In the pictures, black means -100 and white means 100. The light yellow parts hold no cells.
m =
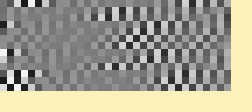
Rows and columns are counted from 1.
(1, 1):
-8
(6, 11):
13
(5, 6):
-9
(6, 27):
22
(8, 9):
-9
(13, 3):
90
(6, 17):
30
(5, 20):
63
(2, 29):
31
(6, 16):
-18
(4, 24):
59
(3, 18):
-46
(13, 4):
-74
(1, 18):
-3
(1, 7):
59
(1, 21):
1
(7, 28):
40
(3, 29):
6
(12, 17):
-2
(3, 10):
-6
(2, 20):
-46
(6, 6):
17
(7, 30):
31
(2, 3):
-9
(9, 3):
9
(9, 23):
59
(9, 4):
12
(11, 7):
-28
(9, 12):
-3
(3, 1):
-9
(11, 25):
-45
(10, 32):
-24
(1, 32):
-35
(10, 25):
-18
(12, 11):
17

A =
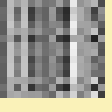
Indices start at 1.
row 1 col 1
-27
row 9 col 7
-20
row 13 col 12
33
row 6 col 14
-73
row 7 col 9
10
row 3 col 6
-6
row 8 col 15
-35
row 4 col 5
-26
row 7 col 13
28
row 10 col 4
53
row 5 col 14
53
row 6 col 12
32
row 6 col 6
-20
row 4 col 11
87
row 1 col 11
83
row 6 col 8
24
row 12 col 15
-48
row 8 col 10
-23
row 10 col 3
5
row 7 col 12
25
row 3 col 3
-14
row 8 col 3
19
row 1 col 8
-5
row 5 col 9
31
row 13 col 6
-16
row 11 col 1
-25
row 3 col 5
-50
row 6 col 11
31
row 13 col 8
22
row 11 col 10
-52
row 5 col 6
18
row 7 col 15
-30
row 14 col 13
25
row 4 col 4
52
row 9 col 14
-24

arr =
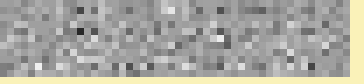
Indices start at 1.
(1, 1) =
25
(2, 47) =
38
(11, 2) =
20
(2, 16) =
42
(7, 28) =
25
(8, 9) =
48
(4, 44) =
25
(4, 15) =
38
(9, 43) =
29
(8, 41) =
12
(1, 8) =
25
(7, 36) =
58
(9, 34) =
38
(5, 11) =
2
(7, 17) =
52
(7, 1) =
49
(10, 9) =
72
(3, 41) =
26
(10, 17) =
-17
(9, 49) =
17
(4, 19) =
25
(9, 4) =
-7
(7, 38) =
27
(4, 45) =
31
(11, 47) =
34
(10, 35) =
73
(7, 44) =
27
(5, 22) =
25
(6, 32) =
84
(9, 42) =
-19
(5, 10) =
-5
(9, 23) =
52
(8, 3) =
39
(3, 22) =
7
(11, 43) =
26
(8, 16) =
44
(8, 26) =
20
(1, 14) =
25
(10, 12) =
14
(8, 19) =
25

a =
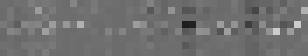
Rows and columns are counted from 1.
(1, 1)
-14
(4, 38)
10
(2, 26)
-14
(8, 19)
-12
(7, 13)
-12
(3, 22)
-13
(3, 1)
-15
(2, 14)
-4
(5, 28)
-25
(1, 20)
-15
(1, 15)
-14
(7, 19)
-12
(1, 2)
-15
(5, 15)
-15
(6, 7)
-13
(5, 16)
3
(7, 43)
-12
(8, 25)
-14
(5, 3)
-1
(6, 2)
-14
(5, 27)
-31
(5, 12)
-13
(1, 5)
-2
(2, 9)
-14
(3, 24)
-17
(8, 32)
-16
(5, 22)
-4
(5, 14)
-10
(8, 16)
-9
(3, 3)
-17
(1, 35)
-15
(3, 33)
-13
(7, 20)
-13
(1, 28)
-14
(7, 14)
-13
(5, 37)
-29
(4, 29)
-6
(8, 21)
-13
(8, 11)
-14
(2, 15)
-12

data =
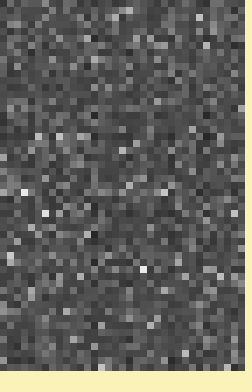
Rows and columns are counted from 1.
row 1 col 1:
-58
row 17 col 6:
-24
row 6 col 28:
-51
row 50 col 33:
-33
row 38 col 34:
-18
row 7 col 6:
-27
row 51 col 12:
-17
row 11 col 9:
-33
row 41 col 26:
-39
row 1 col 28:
-32
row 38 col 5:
-35
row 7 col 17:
-48
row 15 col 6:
-26
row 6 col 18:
-41
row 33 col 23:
-35
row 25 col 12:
-45
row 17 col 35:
-23
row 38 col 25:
-28
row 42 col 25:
-13
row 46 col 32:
-24
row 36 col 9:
-34
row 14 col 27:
-21
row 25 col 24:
-45
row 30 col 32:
-24
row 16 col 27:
-30
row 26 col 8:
-44
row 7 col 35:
-53
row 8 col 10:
-47
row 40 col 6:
-39
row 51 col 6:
-28
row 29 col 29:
-22
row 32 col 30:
18
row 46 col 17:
-43
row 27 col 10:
4
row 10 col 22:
-41
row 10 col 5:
-41
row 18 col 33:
-37
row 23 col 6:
-36
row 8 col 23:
-37
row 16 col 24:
-43

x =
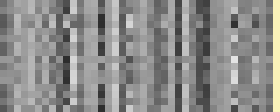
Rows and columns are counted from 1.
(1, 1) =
-14
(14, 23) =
-13
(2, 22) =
15
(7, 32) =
19
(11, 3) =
12
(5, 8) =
11
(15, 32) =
15
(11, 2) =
14
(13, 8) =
15
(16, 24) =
27
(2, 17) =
48
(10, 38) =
12
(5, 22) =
10
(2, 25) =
33
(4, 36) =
21
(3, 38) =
6
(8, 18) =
-28
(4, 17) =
40
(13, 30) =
-51
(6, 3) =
16
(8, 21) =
36
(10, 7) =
25
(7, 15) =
-56
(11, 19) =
-21
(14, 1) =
-27
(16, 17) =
50
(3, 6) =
31
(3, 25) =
30
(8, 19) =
25
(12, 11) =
68
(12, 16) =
18
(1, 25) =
32
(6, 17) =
41
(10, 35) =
-2
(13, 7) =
17
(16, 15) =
-64
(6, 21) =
23
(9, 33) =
16
